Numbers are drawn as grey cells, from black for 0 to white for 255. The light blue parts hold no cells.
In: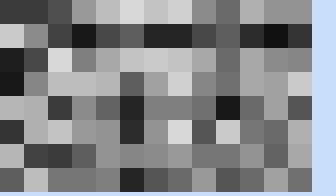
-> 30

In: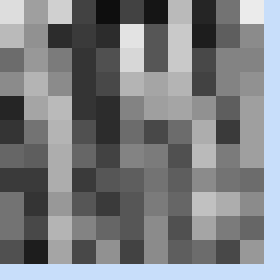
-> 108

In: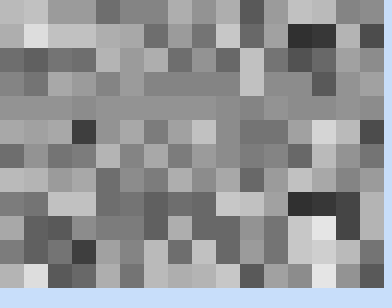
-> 110

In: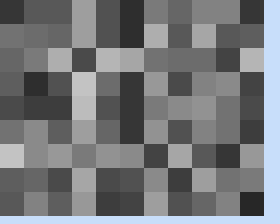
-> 102

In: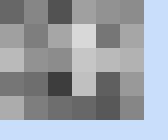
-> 186

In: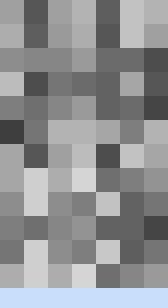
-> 140

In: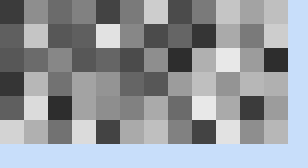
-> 87

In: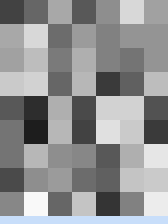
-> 161

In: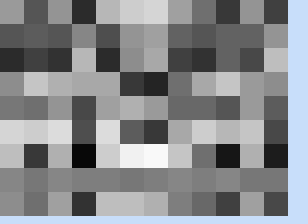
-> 43
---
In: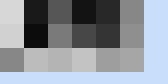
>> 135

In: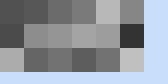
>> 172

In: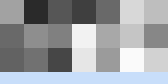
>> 98

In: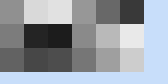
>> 98

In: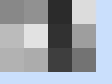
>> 178

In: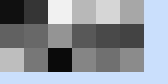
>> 190

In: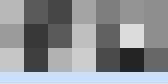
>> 198

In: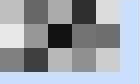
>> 129

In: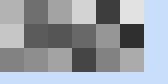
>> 130

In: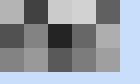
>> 131
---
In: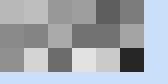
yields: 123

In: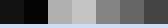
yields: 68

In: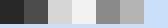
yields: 179

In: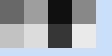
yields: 136

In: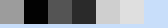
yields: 223

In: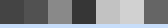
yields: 101
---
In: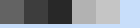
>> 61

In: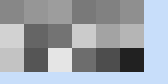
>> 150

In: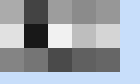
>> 67

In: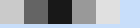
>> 100

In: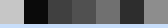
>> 10

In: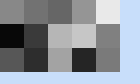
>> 114

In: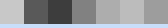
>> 89

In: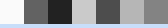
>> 98

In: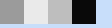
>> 234

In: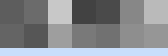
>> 107
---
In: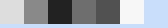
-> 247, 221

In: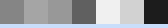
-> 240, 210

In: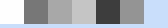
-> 254, 197

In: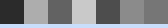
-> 201, 173

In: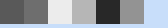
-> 236, 182

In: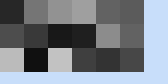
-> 194, 187

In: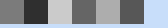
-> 203, 173
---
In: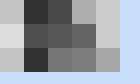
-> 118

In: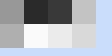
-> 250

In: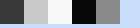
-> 249

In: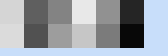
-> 198

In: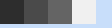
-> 74

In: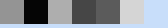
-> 70
